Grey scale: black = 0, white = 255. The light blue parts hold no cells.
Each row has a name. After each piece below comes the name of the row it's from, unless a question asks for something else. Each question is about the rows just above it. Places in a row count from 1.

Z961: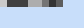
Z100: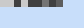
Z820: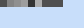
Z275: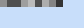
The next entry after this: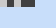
[117]
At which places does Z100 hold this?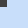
3 5 6 8
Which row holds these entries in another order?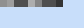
Z820
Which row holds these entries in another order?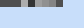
Z820
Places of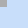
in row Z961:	5 6

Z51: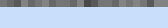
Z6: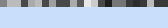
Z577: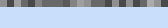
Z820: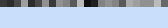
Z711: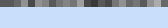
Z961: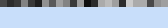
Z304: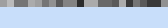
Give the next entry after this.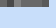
[131]
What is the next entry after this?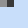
[145]

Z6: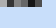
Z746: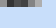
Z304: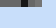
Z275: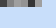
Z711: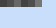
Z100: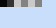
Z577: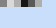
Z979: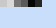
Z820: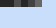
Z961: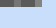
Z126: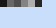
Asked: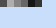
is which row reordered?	Z6
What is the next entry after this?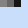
[78]
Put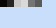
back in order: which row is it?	Z979
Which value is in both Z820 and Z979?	[38]
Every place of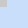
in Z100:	3 5

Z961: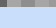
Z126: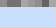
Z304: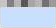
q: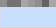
Z126
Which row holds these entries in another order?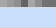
Z126
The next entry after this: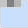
[87]
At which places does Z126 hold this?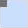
2 3
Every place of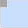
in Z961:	2 3 6 7
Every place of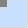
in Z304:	2

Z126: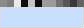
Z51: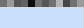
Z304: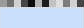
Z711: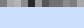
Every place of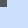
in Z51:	3 7
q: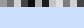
Z304
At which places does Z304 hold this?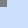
10
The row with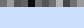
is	Z51
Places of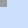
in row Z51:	2 12

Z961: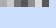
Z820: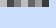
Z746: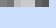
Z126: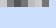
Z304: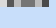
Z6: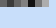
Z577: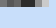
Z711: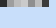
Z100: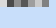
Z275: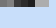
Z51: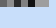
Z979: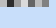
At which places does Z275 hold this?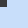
3
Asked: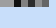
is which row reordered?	Z51
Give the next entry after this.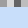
[129]
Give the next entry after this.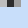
[218]
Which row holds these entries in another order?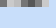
Z126
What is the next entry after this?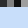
[158]
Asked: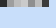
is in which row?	Z711

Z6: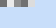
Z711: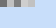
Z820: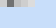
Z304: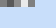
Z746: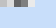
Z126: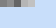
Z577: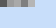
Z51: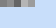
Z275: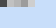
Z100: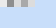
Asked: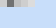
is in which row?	Z820
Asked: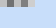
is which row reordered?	Z711
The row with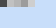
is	Z275
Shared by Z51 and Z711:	[127]
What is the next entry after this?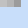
[206]
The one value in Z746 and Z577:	[127]

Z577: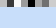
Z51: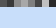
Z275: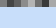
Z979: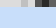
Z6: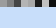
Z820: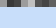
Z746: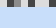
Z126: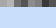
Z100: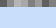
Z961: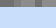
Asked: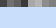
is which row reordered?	Z275
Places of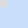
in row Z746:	1 4 6 7
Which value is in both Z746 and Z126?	[140]
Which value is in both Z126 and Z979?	[84]
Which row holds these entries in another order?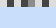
Z746
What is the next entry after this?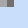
[205]
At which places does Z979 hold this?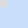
1 2 3 5

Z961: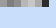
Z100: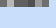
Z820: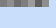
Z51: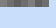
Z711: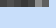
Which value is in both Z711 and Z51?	[96]
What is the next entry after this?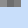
[156]
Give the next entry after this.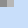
[199]

